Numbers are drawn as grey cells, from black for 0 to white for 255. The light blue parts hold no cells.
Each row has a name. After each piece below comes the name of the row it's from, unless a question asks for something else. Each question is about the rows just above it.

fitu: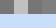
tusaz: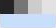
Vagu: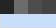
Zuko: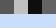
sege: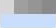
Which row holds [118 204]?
tusaz
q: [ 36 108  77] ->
Vagu

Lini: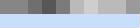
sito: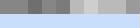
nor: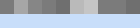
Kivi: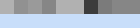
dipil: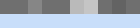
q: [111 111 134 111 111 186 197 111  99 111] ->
dipil
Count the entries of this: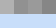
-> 4
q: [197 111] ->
dipil
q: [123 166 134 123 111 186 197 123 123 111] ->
nor
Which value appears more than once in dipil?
[111]
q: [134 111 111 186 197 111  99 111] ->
dipil

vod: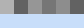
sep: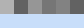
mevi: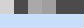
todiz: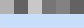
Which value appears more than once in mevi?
[75]
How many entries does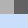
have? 2
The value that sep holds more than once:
[98]

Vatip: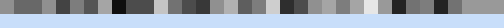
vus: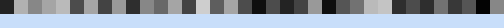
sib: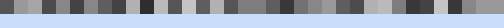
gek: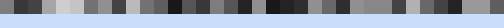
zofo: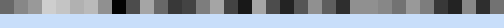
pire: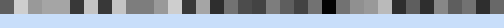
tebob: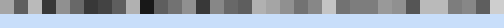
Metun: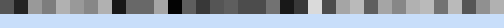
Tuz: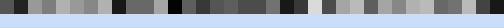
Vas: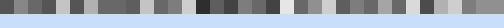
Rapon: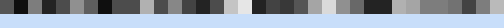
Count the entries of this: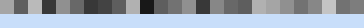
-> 26
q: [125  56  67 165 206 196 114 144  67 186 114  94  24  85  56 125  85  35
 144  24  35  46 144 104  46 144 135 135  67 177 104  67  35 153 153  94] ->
gek
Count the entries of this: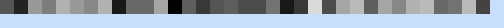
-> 35
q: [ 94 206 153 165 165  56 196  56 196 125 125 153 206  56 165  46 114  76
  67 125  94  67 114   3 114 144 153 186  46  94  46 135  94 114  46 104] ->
pire

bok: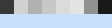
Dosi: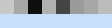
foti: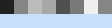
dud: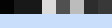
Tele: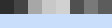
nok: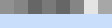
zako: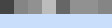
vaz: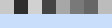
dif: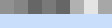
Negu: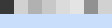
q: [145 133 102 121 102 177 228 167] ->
dif
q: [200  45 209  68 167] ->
vaz
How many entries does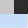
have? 2
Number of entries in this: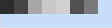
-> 7
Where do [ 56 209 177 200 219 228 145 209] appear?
Negu

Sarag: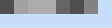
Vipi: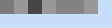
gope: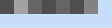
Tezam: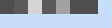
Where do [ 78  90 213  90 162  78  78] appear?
Tezam
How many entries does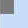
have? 1
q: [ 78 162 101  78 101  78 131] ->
gope
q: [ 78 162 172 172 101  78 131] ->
Sarag
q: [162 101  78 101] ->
gope

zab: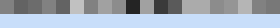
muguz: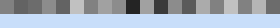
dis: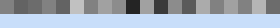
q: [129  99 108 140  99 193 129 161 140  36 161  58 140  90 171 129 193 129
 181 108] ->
muguz
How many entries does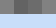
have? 4

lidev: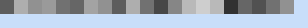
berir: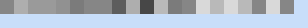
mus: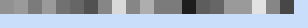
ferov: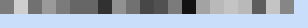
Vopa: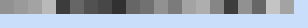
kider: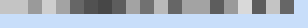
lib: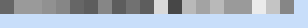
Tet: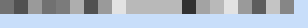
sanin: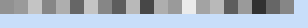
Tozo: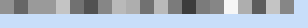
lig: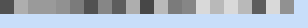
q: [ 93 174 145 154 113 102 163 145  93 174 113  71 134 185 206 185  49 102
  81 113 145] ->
lidev
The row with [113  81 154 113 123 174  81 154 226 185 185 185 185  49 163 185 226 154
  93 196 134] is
Tet
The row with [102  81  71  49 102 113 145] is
Vopa

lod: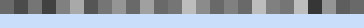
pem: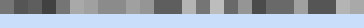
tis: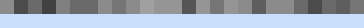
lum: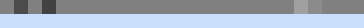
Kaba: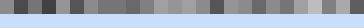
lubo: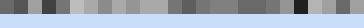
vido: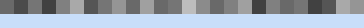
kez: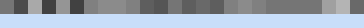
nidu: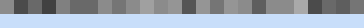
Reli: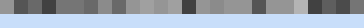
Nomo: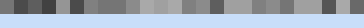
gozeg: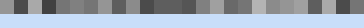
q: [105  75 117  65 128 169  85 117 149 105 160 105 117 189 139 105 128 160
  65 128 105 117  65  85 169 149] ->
vido
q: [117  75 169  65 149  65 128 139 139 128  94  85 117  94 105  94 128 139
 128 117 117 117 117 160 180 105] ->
kez
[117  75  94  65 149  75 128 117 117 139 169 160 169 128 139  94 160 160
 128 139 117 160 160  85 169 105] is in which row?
Nomo
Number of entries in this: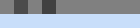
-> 10

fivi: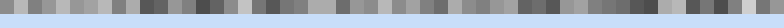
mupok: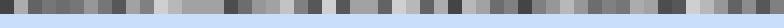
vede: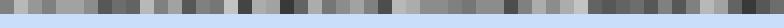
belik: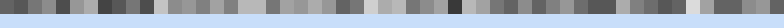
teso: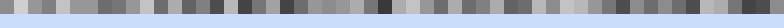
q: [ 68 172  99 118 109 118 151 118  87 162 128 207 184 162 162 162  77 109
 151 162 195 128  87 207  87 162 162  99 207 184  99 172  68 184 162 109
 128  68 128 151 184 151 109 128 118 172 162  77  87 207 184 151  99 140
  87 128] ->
mupok
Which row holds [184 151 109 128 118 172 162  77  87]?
mupok
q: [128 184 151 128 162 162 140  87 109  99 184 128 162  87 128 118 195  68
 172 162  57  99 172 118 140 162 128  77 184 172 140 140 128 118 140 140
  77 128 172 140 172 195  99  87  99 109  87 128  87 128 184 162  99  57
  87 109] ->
vede

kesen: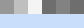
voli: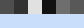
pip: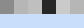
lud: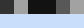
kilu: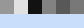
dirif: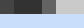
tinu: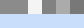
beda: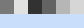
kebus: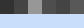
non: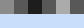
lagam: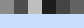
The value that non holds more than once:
[88]
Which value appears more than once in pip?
[182]
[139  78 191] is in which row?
lagam
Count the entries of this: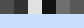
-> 6
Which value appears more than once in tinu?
[139]

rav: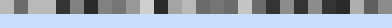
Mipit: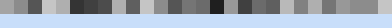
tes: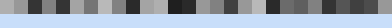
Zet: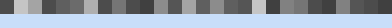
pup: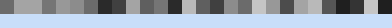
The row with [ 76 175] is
Mipit
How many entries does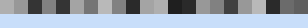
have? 22
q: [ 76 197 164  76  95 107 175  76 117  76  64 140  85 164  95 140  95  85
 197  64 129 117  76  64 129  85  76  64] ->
Zet
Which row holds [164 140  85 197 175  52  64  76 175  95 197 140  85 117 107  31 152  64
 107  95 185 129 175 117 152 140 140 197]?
Mipit

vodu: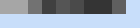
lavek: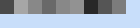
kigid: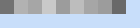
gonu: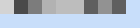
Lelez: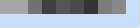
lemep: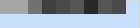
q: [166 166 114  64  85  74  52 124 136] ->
Lelez
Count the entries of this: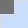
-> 1

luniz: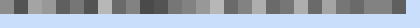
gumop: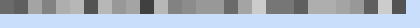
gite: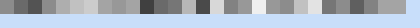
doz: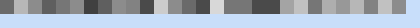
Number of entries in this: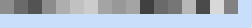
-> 17
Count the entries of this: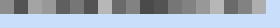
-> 19
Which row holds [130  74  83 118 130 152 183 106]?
luniz
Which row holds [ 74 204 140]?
doz

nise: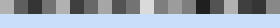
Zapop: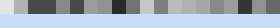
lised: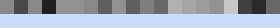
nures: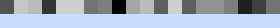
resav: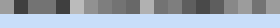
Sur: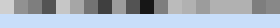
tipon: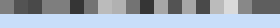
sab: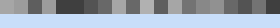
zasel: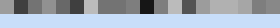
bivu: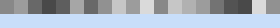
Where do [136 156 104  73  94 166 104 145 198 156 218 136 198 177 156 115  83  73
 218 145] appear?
bivu
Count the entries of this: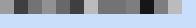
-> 13
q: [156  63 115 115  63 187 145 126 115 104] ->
resav
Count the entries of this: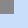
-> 1
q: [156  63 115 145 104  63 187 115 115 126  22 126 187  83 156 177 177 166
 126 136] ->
zasel

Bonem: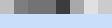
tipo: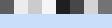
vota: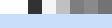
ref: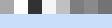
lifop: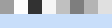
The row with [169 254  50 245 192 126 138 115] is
ref
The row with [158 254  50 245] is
lifop
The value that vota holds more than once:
[254]

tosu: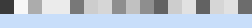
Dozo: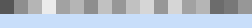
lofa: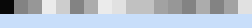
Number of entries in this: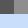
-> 2
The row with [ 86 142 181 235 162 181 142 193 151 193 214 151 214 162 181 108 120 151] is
Dozo

